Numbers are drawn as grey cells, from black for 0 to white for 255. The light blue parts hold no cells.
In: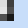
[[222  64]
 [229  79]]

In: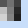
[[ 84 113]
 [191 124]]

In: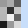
[[154 171]
 [184  48]]

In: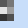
[[ 88 119]
 [228 158]]

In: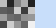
[[189  36]
 [ 93  85]]

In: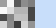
[[158 245]
 [249 222]]

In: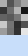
[[175  83]
 [ 54 110]]
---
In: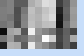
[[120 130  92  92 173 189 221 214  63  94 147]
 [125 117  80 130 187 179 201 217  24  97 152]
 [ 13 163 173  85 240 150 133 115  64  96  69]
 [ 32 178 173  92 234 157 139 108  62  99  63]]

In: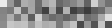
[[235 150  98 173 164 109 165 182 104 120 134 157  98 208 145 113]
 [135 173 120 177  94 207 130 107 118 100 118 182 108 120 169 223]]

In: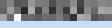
[[110 132  86  90 150 124 123  79 109 107 138  70 125 122 136 129]
 [163 106 249 103 105  93 110 105 122  92  51 172 161  84 100 108]]

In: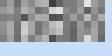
[[128 157 110 160 139 171 178  62  98 124 124 143 226 155 133]
 [126 132 124  84 144 170 169  80  88 126 157 127 188 132 171]
 [141 170 115 207 165 113 150 172 189 122  98 149 137 165 118]]

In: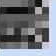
[[122 121 120 104  77  22 185]
 [ 92  97  96  95  95  97 101]
 [ 85 133  47 126 160  79  59]
 [ 97 118 106 138  65  73 198]]

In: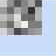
[[205 144  87 131 165  83]
 [191 164 219 111 105 181]
 [210 164  73 111 146 159]]

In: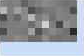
[[132 125 130  99 117 129 138 131 122 113 118]
 [ 78 124 103 138 181 125 140 113 131 127 129]
 [ 78 128 123 119 159  81 120 135 124 112  41]]
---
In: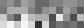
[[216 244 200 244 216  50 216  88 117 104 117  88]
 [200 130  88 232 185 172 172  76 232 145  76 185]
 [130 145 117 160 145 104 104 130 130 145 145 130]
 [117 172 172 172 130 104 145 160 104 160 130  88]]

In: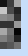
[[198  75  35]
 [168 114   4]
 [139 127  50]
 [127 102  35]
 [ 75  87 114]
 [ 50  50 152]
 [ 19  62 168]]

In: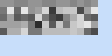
[[161 161 161 174 120  44 199  90 199 120 199 213 229 161]
 [148 148 134 134 148 148 134 134 148 148 134 148 134 148]
 [120 229 106 229 148 161 213  59 187 199 199  75 161 229]
 [106 161  90 106  90 213 120  75  59 134 174 213 106  90]
 [ 90 174 174 213 120 120 187 187 187 187 199 187 106  75]]

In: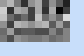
[[206  49 169 156  64 169  49 169   5  64]
 [194 107  77 107  64 194 107 144 107 218]
 [156 182 119  49 144 169  64 144  91  33]
 [144  64 182 169 144 169 182  91 156  91]
 [119  77 144 131 119 119 131 107 119 131]
 [107 156  77  91  91  77  77 131  91 131]]

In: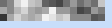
[[168 137 184 212 168 153 168 241 153 153 125  70  86 153 125]
 [111 137 212 241 197 184  98  86  70 111 153 111 137 111 197]
 [ 54 168 212 184 168 184 241 226 197 212 137 137 137  86  98]]

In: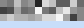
[[178 205 178 178 164 178 217 217 246 164  65 135]
 [135 119 192 135 151  37 217 192  94  94 205 107]
 [ 65  79 164 107 119 246 119  94 192 231 151 135]]

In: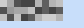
[[205 167  82  68  68 180  94 180 193]
 [193  82 193  68  94 180 205 205 180]
 [ 82 153 167 167 193  68  94  68  94]]
